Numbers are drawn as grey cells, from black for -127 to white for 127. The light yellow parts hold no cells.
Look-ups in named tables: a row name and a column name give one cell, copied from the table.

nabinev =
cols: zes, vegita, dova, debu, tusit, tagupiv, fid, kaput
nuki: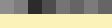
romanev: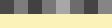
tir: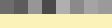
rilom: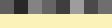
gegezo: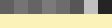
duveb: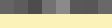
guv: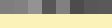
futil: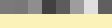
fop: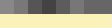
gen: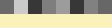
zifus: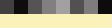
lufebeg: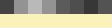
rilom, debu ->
-27
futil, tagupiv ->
29
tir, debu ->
-53
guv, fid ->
-40
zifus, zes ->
-63
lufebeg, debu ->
19
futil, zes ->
-5
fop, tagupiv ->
-8
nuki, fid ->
-4
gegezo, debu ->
-5
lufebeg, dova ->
57
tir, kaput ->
26
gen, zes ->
-21
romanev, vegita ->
-3

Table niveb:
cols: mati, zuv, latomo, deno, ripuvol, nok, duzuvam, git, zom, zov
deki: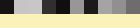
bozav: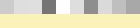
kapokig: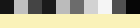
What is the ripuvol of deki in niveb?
-112
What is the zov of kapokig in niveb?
-121
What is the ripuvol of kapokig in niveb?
59
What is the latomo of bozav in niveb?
95
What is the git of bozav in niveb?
90
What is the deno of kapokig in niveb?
-100
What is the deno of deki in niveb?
-80
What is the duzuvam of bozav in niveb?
14
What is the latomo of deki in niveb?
71
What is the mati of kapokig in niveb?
-106
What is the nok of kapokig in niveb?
-19
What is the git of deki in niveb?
36
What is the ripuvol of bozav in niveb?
126

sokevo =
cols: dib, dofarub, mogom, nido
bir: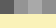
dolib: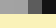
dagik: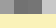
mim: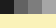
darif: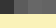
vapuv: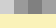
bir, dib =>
-35
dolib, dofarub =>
34
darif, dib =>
-75
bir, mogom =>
41
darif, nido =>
-27
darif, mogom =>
-24
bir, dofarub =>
20
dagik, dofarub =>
-13
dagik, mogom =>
-10

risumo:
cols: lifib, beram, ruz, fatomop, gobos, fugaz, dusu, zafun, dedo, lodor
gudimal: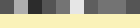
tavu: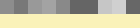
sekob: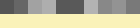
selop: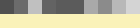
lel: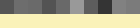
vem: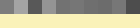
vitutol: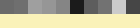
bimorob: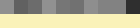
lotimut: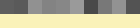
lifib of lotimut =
-33
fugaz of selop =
-36
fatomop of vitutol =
22
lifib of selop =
-47
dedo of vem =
-8
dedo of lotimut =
18
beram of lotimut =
-37
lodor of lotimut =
-44
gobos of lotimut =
7
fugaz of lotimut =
26
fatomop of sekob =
46
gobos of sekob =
-39
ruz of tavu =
25
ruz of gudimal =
-83
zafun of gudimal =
-12
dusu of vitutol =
-34
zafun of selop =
11

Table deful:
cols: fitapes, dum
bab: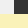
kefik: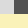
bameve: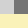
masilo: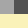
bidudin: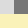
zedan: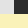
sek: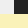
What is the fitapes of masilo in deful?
38
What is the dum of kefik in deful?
-45
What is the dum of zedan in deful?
-83
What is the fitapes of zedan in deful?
99
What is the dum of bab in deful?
-75
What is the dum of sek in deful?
-92
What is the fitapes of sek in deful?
111
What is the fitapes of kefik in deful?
91
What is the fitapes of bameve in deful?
82
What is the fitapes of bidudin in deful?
92
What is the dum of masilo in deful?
-45
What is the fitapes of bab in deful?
112

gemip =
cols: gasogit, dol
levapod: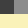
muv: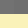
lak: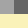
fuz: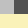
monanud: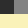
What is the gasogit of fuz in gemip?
64
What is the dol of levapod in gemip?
12
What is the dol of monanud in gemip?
3
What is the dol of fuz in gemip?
-45
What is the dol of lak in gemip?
-25
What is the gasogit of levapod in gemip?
-64
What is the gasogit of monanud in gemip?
-82
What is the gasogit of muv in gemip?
-13
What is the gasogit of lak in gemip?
36
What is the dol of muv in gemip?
-16

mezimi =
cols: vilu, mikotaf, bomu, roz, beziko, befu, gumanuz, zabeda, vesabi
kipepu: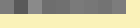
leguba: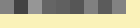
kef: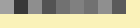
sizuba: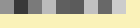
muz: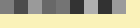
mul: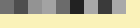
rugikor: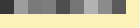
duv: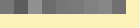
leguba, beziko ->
-31
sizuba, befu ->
-36
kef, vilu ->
32
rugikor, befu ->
-9
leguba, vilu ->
1
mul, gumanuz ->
40
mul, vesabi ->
41
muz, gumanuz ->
47
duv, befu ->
-6
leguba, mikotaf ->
-60
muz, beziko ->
-11
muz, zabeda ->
-77
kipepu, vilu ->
-4
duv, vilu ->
-8

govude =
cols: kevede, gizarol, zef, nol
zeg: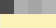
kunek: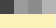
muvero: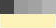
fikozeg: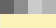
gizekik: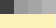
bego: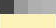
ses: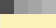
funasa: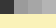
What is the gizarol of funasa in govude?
27
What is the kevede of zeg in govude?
-52
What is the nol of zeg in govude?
52
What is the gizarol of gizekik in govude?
27
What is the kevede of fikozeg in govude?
-26
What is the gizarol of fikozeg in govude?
14
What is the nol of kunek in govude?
52
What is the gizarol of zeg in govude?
47
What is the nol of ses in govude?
52
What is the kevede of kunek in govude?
-60
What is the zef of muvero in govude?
34
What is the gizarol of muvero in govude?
27
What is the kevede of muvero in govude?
-60
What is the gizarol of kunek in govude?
27
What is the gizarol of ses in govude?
27
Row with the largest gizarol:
zeg

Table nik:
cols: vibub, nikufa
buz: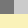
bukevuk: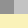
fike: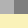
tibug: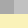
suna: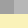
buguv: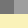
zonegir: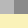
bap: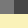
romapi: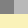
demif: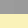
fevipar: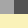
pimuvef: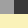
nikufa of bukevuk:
67
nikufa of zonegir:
10
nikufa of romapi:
57
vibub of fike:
50
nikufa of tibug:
65
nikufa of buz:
75
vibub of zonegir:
56
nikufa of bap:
-57
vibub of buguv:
-11
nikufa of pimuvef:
-70
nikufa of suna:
55
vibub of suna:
31

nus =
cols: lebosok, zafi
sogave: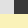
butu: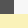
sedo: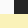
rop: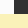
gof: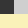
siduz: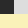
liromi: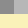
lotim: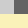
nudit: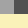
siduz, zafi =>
93
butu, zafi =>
119
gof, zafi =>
79
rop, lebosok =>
123
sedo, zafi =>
-89
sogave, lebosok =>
97
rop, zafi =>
-78
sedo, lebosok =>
122
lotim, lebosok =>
77
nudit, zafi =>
-46
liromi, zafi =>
55
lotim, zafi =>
-28
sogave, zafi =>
-69
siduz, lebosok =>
-85
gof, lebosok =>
-74
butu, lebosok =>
-43
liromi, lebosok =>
12
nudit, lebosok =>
35
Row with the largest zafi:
butu

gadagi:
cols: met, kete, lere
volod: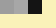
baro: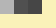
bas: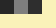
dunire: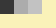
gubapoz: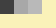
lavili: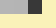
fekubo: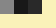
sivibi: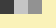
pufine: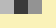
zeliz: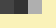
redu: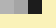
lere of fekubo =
-86
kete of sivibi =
69
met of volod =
29
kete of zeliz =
-76
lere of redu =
-99
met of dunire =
-72
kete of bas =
-1
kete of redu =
37
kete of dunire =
44
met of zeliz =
-59
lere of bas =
-81
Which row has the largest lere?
dunire

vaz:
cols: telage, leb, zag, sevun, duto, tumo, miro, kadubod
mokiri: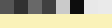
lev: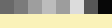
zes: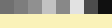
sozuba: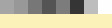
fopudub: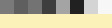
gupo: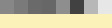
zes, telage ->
-15
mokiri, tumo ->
-114
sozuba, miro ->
61
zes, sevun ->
66
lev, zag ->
30
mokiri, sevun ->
-63
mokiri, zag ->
-23
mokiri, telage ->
-43
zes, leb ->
-2
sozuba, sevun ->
-43
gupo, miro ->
55
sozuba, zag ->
-8
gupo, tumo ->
-62
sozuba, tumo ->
-74
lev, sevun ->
60
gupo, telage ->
7
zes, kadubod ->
-111
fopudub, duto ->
36
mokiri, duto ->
74

